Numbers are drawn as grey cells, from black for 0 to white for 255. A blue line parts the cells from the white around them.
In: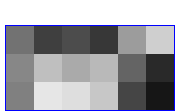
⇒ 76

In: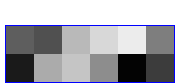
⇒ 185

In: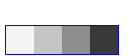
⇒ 142

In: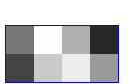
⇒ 175

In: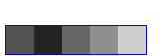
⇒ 104

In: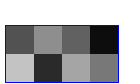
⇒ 97

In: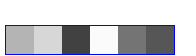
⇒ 65
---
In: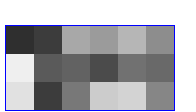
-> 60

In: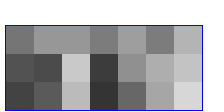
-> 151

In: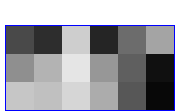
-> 45

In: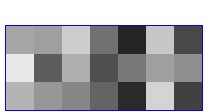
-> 159

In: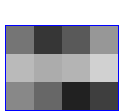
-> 54

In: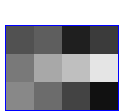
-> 94

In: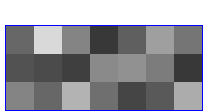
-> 217

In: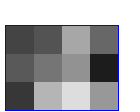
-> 83
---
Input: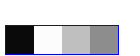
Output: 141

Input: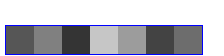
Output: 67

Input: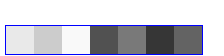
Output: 81

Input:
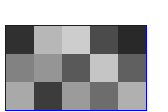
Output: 48

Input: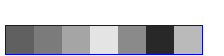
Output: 96

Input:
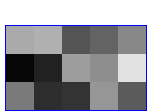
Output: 33

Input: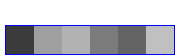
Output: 100
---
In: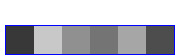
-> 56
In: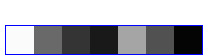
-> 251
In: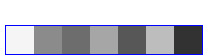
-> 245
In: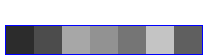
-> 44
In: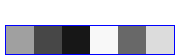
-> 160
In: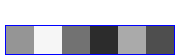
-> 149
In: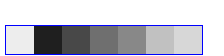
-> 237
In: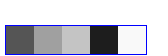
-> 85
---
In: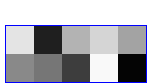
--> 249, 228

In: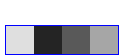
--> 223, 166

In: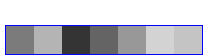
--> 211, 196

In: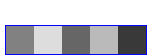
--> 221, 186

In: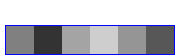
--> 206, 164

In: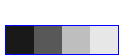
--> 231, 190
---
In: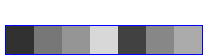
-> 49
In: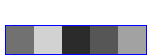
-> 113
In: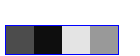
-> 76
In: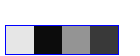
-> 230
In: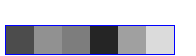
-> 76
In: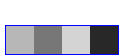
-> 183
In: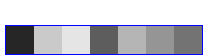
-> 38
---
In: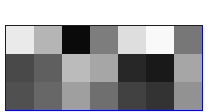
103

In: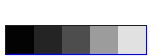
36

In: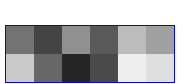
103

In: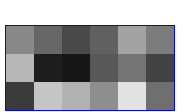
197

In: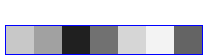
161

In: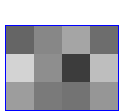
122

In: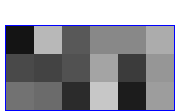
107

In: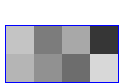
145

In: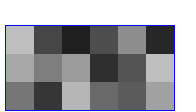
54

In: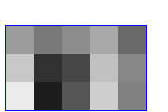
28
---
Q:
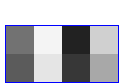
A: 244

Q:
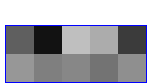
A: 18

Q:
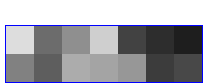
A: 108

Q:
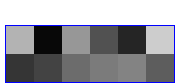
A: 8

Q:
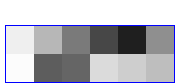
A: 183

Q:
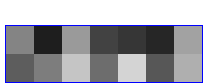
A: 30
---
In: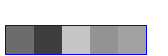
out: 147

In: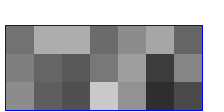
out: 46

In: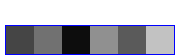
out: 90

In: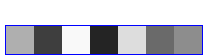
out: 106

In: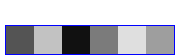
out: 223

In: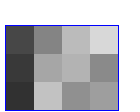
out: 144

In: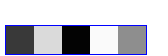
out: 250

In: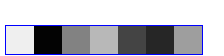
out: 38

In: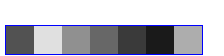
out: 26

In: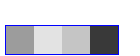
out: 197
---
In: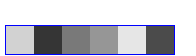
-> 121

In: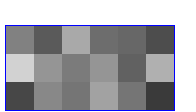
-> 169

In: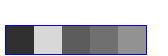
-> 92

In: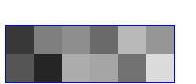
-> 142

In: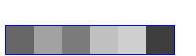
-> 123

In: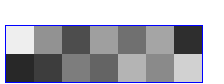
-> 77

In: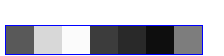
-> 251

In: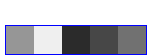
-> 43
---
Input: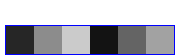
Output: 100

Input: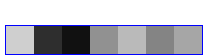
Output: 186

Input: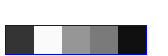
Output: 16

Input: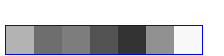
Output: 51

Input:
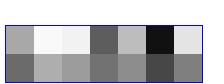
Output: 189

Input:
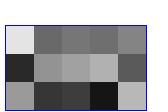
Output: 132

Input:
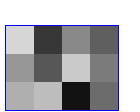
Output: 151
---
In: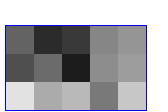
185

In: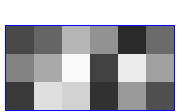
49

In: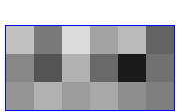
169

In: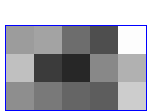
101

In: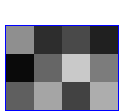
165

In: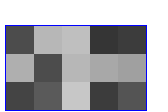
199

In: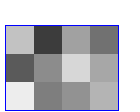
126

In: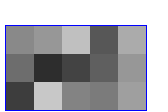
131

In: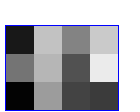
156
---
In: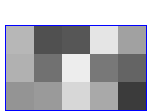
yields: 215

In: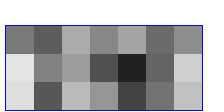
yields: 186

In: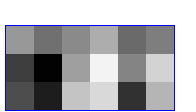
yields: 196

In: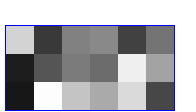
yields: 196

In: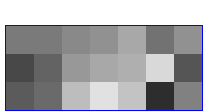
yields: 189

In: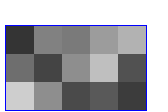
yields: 74

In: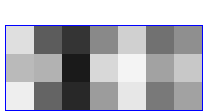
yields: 40

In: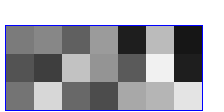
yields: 104

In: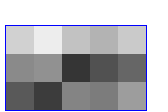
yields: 132
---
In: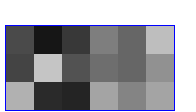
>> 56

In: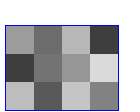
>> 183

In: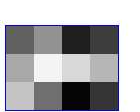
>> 31

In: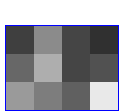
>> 69

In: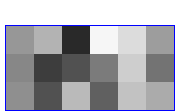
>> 41

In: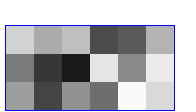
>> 191
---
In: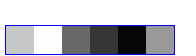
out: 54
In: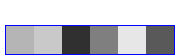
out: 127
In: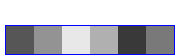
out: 176
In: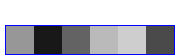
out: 186
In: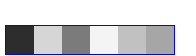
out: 244
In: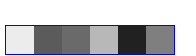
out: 184
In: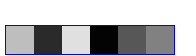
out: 3
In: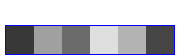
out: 222
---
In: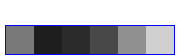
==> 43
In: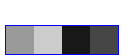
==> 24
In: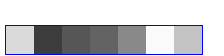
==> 86
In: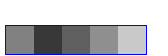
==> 95
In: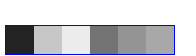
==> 236
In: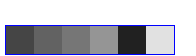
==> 118
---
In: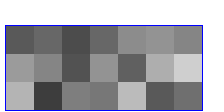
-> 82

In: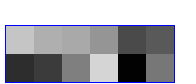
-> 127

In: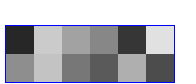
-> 119

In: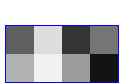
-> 156

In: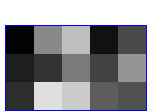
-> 122

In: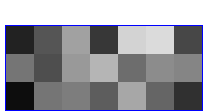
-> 153

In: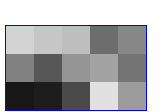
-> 149
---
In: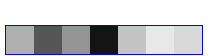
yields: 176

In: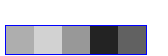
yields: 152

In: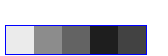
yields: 99

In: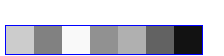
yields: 145

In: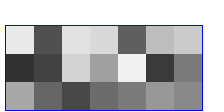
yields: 137

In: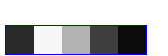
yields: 63

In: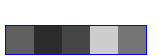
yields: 95

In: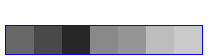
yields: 137

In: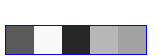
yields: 162

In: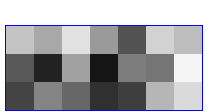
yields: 132
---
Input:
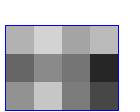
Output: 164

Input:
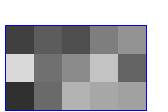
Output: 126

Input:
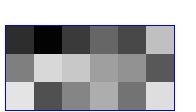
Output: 72

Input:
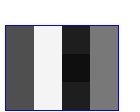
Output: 30

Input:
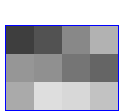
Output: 136

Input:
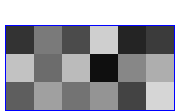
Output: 36

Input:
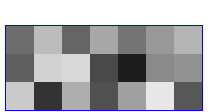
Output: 152
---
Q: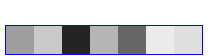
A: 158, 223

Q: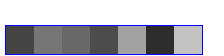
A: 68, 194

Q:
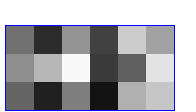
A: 113, 198

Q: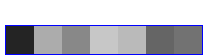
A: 36, 114

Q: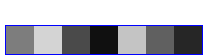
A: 125, 38

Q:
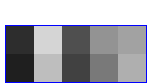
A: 45, 175

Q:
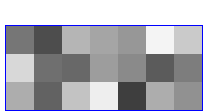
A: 118, 145

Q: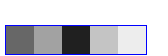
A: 103, 237
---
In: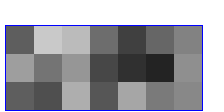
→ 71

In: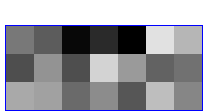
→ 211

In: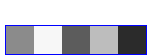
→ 92

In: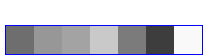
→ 201

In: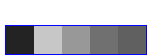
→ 152

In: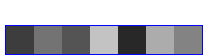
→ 195

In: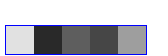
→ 94

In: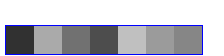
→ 77

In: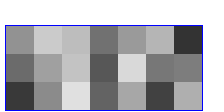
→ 87
